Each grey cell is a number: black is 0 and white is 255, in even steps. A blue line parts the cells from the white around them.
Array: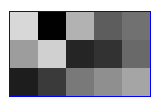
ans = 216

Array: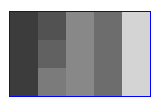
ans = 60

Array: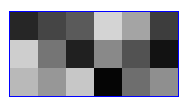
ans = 38

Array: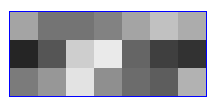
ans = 164

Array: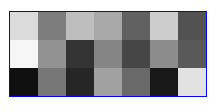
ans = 219

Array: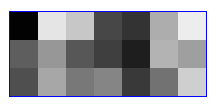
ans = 2

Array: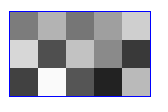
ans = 124

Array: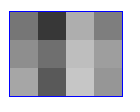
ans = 118
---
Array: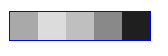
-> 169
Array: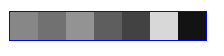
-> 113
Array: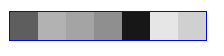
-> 164
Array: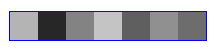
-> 131
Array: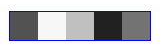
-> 115
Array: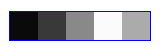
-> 137
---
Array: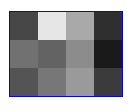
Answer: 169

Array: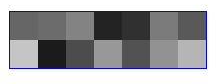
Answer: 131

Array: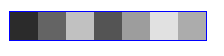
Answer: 193

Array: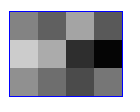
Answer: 164

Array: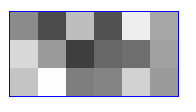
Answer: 190

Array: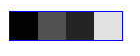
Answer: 36

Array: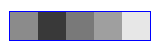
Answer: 121

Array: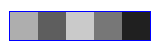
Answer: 202
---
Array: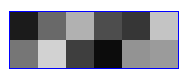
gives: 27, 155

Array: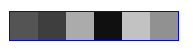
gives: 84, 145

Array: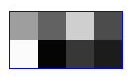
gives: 158, 28

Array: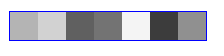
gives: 180, 144

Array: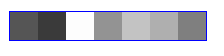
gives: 85, 127

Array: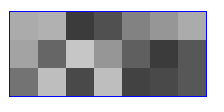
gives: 171, 87
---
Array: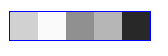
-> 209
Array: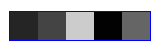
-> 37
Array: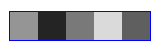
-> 149
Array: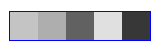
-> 196
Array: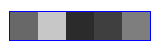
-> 104
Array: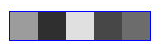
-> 156
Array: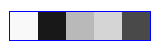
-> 249
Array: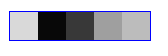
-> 217
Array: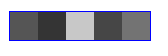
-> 85
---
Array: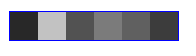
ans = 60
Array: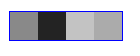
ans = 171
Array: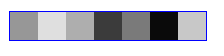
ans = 200
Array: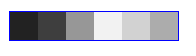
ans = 172
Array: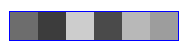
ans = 157
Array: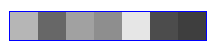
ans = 62
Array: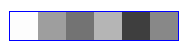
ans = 136
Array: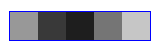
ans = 198
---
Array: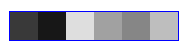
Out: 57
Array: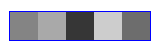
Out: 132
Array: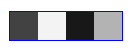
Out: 66
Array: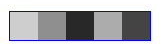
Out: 206
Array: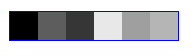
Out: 0
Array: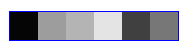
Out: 5
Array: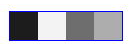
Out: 28
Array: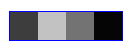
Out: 61
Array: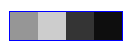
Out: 150
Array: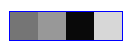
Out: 117
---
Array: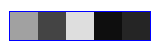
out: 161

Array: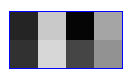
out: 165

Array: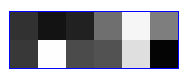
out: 254

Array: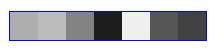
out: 131

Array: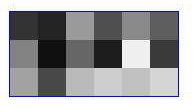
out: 72

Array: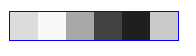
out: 248
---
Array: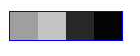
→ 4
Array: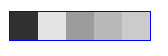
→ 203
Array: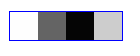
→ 205
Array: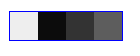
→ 93
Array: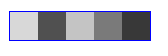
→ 56
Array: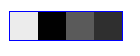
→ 47
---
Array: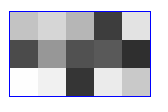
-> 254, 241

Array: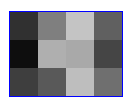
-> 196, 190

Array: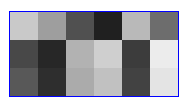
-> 236, 228

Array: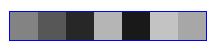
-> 195, 181

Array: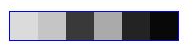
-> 219, 197

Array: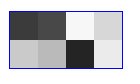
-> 247, 235

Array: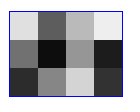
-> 238, 224

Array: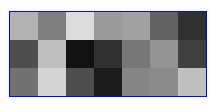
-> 220, 212

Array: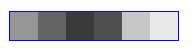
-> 233, 198

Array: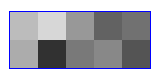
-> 215, 188
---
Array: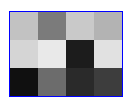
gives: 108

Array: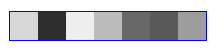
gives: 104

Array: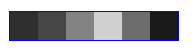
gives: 208

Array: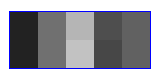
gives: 194

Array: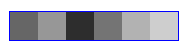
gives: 116

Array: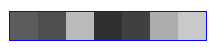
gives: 64

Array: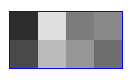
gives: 186

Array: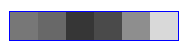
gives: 74

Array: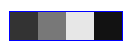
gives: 120

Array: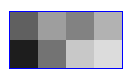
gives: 115
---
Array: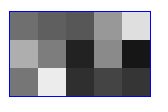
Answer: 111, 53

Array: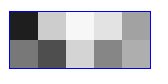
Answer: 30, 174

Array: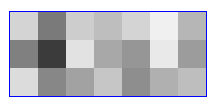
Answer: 212, 190

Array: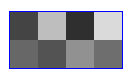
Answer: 68, 110

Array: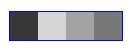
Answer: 55, 120

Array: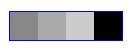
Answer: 136, 0
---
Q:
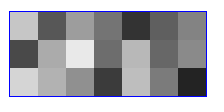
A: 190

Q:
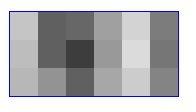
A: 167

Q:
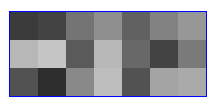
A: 82

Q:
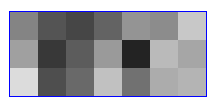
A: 113

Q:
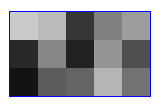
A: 100

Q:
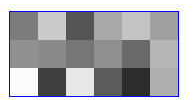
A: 91

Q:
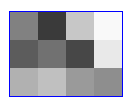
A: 192

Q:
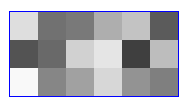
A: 215

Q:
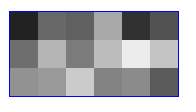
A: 131
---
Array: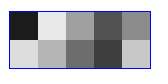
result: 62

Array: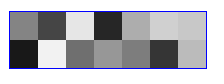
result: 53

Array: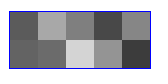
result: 148

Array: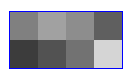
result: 114

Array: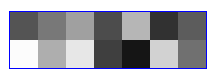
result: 210

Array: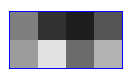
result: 107
